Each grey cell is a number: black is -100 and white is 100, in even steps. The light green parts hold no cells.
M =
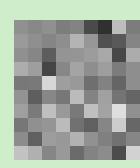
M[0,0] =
13
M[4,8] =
11
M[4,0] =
-6
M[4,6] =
2
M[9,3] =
20
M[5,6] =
26
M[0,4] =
3
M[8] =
[10, -25, 23, 19, 40, 14, 0, -11, 5]
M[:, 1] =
[7, 12, 5, 24, -5, -26, -4, 13, -25, 38]
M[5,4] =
47
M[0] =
[13, 7, 13, -2, 3, -42, -62, 48, -3]
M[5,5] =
3
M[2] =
[13, 5, -27, 16, 17, 22, 32, -44, 35]
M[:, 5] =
[-42, 18, 22, 11, -13, 3, 50, -25, 14, 3]
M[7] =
[-7, 13, 17, 47, -11, -25, 5, 60, -19]
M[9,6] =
10
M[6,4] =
-5
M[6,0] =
25
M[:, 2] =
[13, 4, -27, -46, 69, 6, 50, 17, 23, 5]
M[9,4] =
-16
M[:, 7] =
[48, -30, -44, -3, -21, -9, 74, 60, -11, -40]

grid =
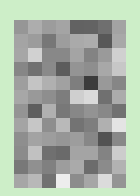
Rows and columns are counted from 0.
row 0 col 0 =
18
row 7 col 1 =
55
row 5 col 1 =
20
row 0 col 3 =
29
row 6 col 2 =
38
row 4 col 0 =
24
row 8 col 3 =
18
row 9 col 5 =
29
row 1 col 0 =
29
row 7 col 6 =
38
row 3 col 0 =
5
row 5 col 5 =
71
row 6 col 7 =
-11
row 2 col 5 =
3
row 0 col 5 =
-22
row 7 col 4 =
-10
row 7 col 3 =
45
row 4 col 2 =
38
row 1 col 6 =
-31
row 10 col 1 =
13
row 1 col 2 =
-7
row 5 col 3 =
-2
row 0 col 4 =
-23
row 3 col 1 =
-11
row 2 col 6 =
21
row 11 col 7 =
16
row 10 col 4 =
33
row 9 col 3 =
-17
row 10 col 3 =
23
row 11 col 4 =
10

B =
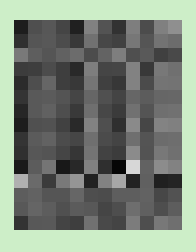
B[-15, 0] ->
-77
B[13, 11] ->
-27
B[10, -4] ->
69
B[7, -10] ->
-36
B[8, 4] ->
-45
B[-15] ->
[-77, -38, -32, -46, -75, 1, -35, -61, -1, -40, 0, 12]
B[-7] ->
[-59, -29, -23, -40, -45, -13, -41, -47, -13, -34, -15, -14]
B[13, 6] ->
-46
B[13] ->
[-31, -21, -27, -37, -29, -31, -46, -39, -14, -25, -39, -27]
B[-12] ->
[-53, -51, -40, -51, -68, -1, -46, -45, 2, -56, -6, -12]
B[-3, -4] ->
-26
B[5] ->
[-59, -30, -29, -34, -46, -20, -37, -47, -20, -28, -20, -19]
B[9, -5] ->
-53
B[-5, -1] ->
2
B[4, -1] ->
-10
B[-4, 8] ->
-73
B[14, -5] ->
-47
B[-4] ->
[38, -17, -54, -5, 17, -74, 2, 31, -73, -25, -75, -72]
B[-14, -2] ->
-10
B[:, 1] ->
[-38, -33, -26, -51, -39, -30, -30, -37, -29, -32, -28, -17, -23, -21, -31]
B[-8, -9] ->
-49
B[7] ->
[-77, -37, -36, -49, -68, 2, -38, -63, 8, -45, 3, 0]
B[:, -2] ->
[0, -10, -50, -6, -9, -20, -13, 3, -15, -6, 10, -75, -44, -39, -6]
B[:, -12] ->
[-77, -62, -5, -53, -66, -59, -70, -77, -59, -62, -80, 38, -27, -31, -60]
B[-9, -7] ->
-13
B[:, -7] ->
[1, -11, -40, -1, -8, -20, -13, 2, -13, -9, 1, -74, -39, -31, -11]
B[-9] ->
[-70, -30, -24, -39, -55, -13, -44, -54, -11, -34, -13, -11]
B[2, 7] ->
-1
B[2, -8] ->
-15

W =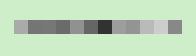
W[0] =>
33
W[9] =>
46
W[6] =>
-61
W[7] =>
23

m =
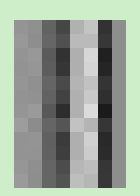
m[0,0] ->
16
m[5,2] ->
-23
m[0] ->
[16, 13, -22, -45, 39, 54, -61, 11]
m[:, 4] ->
[39, 46, 37, 37, 41, 38, 38, 52, 37, 37, 43, 49]
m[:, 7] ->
[11, 11, 11, 11, 11, 11, 11, 11, 11, 11, 11, 11]
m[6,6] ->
-79
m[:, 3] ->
[-45, -37, -61, -58, -42, -48, -65, -33, -54, -51, -40, -35]
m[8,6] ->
-68
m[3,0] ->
15
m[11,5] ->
43
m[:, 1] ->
[13, 11, 19, 18, 13, 14, 21, 10, 16, 15, 12, 11]
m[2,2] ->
-29
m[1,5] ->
46
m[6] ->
[17, 21, -31, -65, 38, 72, -79, 11]
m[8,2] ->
-25
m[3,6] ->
-71

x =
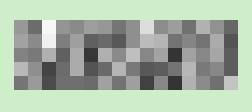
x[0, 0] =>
19
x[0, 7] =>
-8
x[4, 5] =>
-16
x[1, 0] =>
27
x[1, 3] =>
-1
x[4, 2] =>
-41
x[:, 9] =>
[73, 47, 6, -31, -49]
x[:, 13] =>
[39, -10, 6, -5, 9]
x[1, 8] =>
12
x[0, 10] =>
10
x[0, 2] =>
94
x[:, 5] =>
[24, -25, -57, -34, -16]
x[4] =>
[-8, 21, -41, -13, -13, -16, 26, -10, 25, -49, 6, -59, 39, 9, -12, 53]
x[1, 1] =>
8
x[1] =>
[27, 8, 88, -1, 25, -25, -17, -31, 12, 47, 41, -10, 4, -10, 34, -34]
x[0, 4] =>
8
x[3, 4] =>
34
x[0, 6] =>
18
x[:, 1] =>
[-15, 8, -5, 12, 21]
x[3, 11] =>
-10
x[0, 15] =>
-19
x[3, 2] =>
-47

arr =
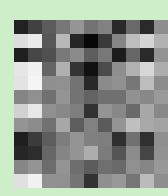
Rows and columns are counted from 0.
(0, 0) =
-74
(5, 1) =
13
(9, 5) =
36
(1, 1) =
84
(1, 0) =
73
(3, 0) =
80
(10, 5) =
-28
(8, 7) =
-63
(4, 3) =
13
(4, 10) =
10
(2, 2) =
-37
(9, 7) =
-34
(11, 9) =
47
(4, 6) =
9
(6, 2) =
13
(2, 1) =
-44
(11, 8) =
-8
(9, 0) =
-70
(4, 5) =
-68
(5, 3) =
16
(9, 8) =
10
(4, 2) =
12
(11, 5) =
-61
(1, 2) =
-32
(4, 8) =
-7
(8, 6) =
-1
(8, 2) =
-27
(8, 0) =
-76
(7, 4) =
-27
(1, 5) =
-94
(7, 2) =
-11
